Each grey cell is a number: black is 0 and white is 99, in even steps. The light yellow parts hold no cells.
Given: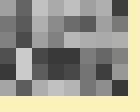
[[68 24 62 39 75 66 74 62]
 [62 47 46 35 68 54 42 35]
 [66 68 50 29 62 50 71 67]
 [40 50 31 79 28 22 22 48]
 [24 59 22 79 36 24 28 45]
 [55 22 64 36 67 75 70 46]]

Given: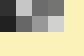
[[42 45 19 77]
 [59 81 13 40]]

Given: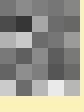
[[46 52 46 54 49]
 [42 40 29 21 65]
 [46 60 69 78 42]
 [36 47 47 37 54]
 [33 41 39 55 49]
 [91 71 79 42 71]]

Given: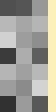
[[33 59 31]
 [64 70 71]
 [61 55 81]
 [67 36 23]
 [62 71 70]
 [54 82 61]
 [60 34 19]]

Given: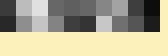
[[24  5 23 73 87 40 37 40 52 63]
 [33 11 15 55 76 51 24 20 77 43]]

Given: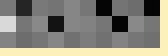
[[42  2 47 14 47 45 52 46  2 45]
 [53 46 84 46 53  7 52 50 46  2]
 [46 43 51 42 46 52 44 48 44 51]]

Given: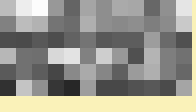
[[56 89 73 92 98 59 39 64 55 66 65 40]
 [54 78 50 73 69 45 42 68 55 53 55 49]
 [41 31 30 29 34 30 38 45 34 36 36 61]
 [49 44 71 44 43 84 88 50 80 59 31 70]
 [49 40 35 44 36 27 53 66 52 37 60 68]
 [29 64 19 76 56 21 15 61 28 28 32 34]]

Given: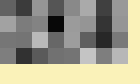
[[25 59 38 23 58 33 53 66]
 [20 58 63 48 51  3 60 58]
 [15 47 46 45 72 40 61 37]
 [49 71 49 19 35 44 45 76]]
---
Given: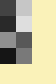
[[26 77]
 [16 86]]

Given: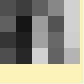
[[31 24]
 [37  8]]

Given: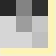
[[15 51]
 [83 61]]

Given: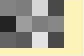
[[51 48]
 [14 61]]

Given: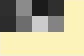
[[18 54]
 [17 42]]

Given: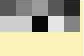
[[34 50]
 [80 80]]

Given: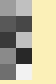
[[61 75]
 [34 28]]

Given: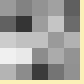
[[60 51]
 [38 20]]

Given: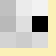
[[75 91]
 [72 86]]
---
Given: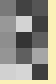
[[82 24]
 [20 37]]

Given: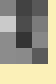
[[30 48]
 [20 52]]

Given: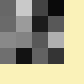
[[60 11]
 [51 34]]

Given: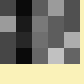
[[10 47]
 [15 43]]

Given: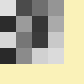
[[60 21]
 [46 23]]

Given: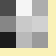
[[78 81]
 [72 60]]
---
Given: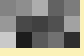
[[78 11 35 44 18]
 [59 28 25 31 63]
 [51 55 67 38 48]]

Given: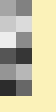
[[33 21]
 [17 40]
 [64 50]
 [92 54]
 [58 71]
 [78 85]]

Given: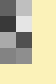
[[66 31]
 [51 55]
 [38 74]
 [22 89]]

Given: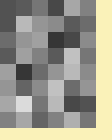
[[62 21 42 58 72 54]
 [32 35 46 28 65 50]
 [58 39 54 75 42 58]
 [42 58 62 21 28 54]
 [35 62 50 35 75 46]
 [50 65 39 50 68 46]
 [32 72 58 54 35 42]
 [65 85 46 72 28 32]]

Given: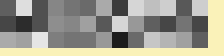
[[27 17 31 55 52 62 34 83 59 37 27 45 27]
 [66 62 89 49 45 45 59 11 41 77 70 62 37]
 [37 86 31 52 45 41 66 23 83 74 80 34 80]]

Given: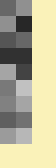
[[56 15]
 [19 19]
 [64 26]
 [33 40]
 [37 44]
 [40 56]
 [50 64]
 [60 71]
 [47 75]]
